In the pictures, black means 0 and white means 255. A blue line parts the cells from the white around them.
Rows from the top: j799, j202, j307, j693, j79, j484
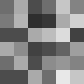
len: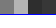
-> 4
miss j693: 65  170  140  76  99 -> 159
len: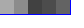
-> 5
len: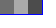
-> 3
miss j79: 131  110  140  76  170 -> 150
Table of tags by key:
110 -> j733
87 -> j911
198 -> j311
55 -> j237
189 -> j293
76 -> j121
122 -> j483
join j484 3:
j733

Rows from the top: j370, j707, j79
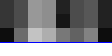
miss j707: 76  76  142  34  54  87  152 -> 22
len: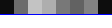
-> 8
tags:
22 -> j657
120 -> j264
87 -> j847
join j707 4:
j657

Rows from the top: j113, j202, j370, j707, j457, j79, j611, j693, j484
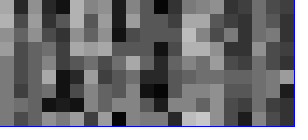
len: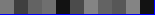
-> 11
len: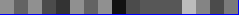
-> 17
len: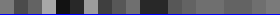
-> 20

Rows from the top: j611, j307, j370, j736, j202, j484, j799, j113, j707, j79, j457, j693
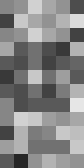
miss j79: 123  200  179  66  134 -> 190
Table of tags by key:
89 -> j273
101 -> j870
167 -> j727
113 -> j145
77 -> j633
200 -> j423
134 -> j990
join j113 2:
j273
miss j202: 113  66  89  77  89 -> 101
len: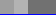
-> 4
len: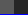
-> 2

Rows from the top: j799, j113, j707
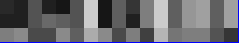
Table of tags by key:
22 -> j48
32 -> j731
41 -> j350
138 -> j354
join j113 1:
j731
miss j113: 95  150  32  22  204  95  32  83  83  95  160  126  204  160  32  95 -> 105
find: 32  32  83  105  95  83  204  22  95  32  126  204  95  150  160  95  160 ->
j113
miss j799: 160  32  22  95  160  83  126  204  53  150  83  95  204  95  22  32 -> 41
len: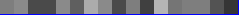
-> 17
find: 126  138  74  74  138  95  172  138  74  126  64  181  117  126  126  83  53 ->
j707

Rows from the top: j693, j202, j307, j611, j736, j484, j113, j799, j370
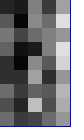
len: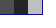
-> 3
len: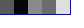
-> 5
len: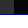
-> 2
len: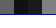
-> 4
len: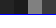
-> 4
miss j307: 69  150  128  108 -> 119
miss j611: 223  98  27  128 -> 17

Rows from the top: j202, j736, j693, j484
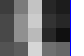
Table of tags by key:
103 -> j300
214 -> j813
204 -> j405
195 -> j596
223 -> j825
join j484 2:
j813
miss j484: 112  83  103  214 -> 93
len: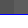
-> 2
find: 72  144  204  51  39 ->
j736
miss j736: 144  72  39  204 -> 51
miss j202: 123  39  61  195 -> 28

